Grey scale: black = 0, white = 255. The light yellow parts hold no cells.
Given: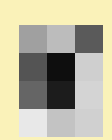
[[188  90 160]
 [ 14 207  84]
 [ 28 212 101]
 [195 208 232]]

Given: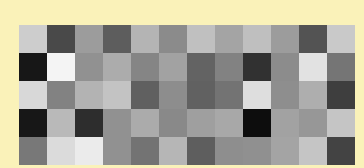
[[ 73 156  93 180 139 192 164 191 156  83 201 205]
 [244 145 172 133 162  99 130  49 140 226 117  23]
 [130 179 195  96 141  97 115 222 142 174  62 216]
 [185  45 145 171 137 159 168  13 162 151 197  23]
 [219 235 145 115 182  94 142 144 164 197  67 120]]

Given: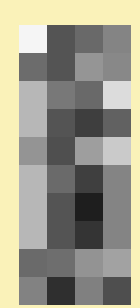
[[ 84 105 132 245]
 [ 84 149 136 108]
 [120 105 220 183]
 [ 84  62  97 183]
 [ 79 158 202 148]
 [106  63 132 183]
 [ 84  30 132 183]
 [ 84  52 132 183]
 [110 147 162 106]
 [ 47 128  78 130]]

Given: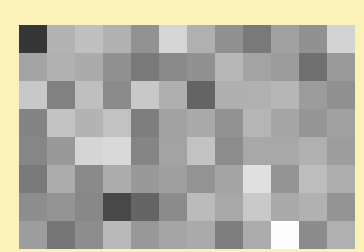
[[179 192 177 146 214 176 145 121 161 145 211  54]
 [177 171 145 121 137 145 183 163 156 111 154 163]
 [129 191 139 200 175 100 175 176 182 156 144 200]
 [194 179 194 126 162 169 146 181 165 149 161 132]
 [153 213 217 133 163 194 141 168 168 176 157 134]
 [172 138 172 153 159 147 164 224 148 189 173 122]
 [148 136  72 101 140 187 168 201 169 177 148 141]
 [118 141 185 152 166 170 126 172 253 140 176 157]]

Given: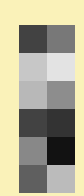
[[120  66]
 [227 199]
 [141 184]
 [ 51  66]
 [ 18 136]
 [187  95]]

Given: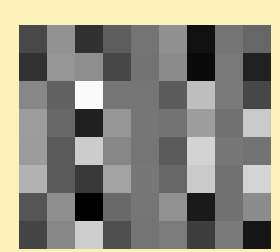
[[146  49  93 116 145  17 116 102  72]
 [150 142  71 115 140  10 120  33  50]
 [ 97 250 118 117  91 190 122  71 135]
 [103  32 150 118 114 157 113 201 156]
 [ 90 204 135 117  90 211 119 115 155]
 [ 90  56 162 119 102 202 113 212 178]
 [143   0 105 117 146  25 113 140  85]
 [136 206  78 116 123  62 122  21  68]]

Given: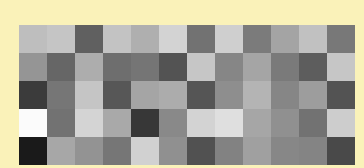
[[197  96 195 175 211 114 207 123 164 193 120 190]
 [102 173 110 117  83 198 134 165 122  93 198 149]
 [118 197  87 165 172  85 142 180 134 157  83  59]
 [114 212 169  55 137 211 223 166 144 114 205 251]
 [167 147 118 209 144  81 130 160 135 132  73  26]]

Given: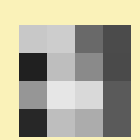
[[205 105  75 200]
 [190 138  74  32]
 [230 217  90 150]
 [190 172  90  39]]
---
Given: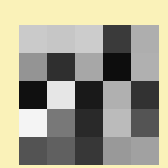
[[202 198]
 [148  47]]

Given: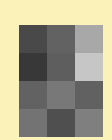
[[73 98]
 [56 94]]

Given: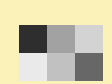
[[ 46 162]
 [234 193]]

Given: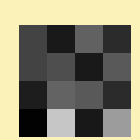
[[67 25]
 [67 78]]

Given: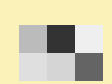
[[187  51]
 [223 213]]

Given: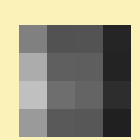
[[128  82]
 [172  95]]
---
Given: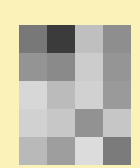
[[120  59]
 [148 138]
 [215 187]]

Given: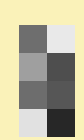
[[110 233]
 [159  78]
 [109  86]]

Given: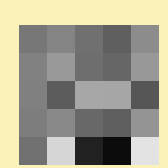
[[119 132]
 [129 153]
 [128  92]]

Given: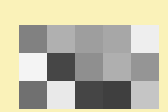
[[129 176]
 [244  70]
 [112 233]]

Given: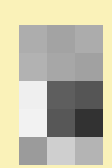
[[173 163]
 [178 167]
 [239  94]]

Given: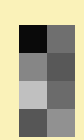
[[ 10 111]
 [134  88]
 [192 107]]

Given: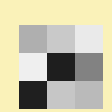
[[175 201]
 [239  30]
 [ 31 198]]
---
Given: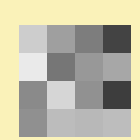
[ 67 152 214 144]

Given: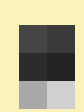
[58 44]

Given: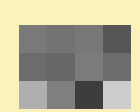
[ 86 123 127]

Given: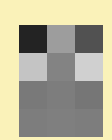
[ 81 131 121]

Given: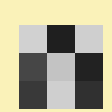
[207 195  57]

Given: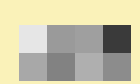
[ 58 175]
